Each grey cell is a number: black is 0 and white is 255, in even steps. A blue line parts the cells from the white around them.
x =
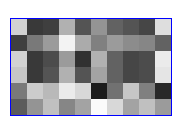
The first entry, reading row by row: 210
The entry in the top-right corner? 222
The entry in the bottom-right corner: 155
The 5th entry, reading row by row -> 84
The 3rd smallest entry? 49
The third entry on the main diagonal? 76
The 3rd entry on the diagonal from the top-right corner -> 70
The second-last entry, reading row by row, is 192
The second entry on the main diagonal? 121
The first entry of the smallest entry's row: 121
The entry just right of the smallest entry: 113
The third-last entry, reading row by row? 163
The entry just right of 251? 216
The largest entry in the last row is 251
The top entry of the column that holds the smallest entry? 148
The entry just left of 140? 155

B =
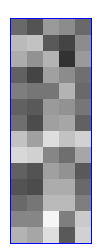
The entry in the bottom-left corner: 179
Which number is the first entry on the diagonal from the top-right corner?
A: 105
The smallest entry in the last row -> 89
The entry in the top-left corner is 105
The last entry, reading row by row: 209
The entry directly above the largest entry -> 186
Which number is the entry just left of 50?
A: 179
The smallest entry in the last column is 89
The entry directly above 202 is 126
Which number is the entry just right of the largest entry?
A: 126
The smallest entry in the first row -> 83
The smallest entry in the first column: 83
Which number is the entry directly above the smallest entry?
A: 68
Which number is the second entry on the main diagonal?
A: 194
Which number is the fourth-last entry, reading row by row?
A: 166
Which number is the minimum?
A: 50
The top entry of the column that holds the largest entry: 154
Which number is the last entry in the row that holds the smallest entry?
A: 154
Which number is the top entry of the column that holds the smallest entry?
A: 140
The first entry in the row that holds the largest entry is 134
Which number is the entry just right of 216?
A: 209

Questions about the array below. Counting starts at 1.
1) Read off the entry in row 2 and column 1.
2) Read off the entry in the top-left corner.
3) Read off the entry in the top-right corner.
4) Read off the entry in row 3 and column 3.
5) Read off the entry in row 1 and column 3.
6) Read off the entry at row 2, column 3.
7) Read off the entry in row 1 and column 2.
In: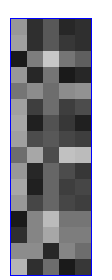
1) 160
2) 152
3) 47
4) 200
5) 88
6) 88
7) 47

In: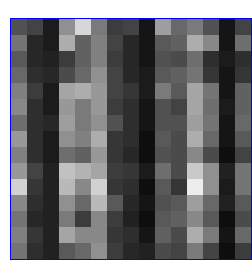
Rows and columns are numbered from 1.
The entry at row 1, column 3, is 27
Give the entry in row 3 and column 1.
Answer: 89
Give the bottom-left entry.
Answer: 116
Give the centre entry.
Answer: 46
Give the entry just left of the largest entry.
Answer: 54
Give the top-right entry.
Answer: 67
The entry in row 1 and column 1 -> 81
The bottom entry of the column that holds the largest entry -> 122
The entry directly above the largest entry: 201
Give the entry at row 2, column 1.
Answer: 116
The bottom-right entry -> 60
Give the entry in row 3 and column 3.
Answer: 33
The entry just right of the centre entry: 14
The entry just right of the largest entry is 144
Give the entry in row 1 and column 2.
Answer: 67
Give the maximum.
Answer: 237
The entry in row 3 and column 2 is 39
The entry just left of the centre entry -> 54
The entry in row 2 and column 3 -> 27
